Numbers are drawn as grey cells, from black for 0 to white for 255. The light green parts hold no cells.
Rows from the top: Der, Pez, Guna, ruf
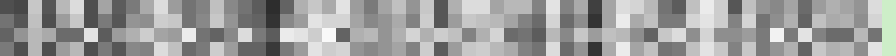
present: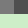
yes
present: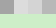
yes
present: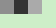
no

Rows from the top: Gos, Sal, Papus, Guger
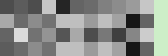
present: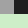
no
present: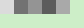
no
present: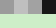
yes
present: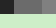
no
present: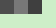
yes
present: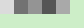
yes
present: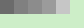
yes

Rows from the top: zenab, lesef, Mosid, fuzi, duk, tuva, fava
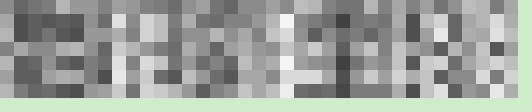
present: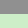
yes
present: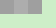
no
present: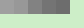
no
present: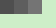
yes

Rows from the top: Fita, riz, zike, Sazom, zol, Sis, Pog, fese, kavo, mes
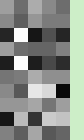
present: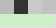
yes
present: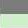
yes
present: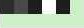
no
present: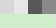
no
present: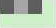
no
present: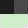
yes

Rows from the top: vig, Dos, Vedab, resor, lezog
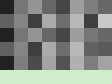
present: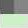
yes
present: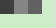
no
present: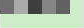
no
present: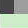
yes
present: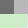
yes
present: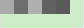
no
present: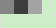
no

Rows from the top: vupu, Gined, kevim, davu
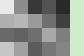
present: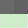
yes
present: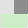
no
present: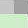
yes

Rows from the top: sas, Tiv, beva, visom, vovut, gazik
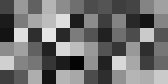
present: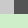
yes
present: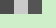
yes
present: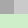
no
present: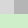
no
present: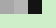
no
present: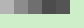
yes

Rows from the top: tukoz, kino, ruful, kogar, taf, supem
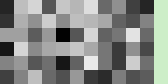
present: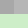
no
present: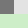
yes
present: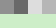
no
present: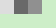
yes
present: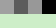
yes

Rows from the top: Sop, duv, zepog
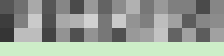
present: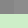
yes
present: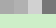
yes
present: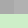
yes
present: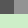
no
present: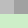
yes
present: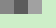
no

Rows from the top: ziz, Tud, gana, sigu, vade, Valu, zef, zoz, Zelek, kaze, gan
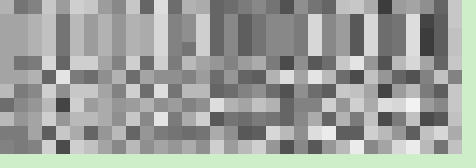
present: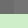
yes
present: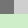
yes
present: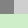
yes

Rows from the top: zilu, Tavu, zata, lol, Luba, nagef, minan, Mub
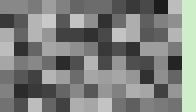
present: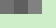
yes
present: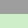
yes
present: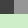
yes
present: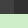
yes

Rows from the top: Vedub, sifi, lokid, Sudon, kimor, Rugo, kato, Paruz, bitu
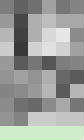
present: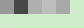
yes
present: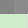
yes
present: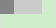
yes
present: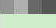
no

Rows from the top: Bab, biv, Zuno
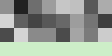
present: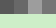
yes
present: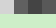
yes
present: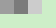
no
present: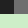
yes

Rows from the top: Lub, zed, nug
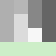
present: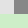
no
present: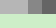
no
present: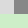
yes
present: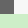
no
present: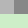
yes
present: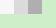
no

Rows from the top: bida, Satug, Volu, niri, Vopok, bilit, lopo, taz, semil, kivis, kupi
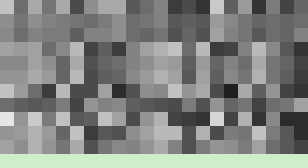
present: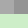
no
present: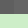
yes
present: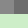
yes
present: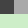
no

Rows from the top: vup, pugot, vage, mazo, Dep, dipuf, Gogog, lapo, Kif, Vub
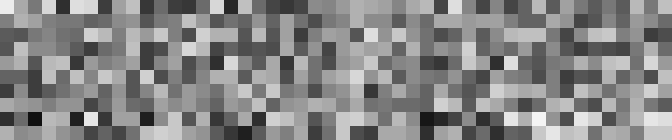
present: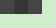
yes
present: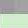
yes
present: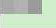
no
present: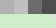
yes
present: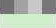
yes
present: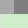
yes
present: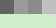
yes

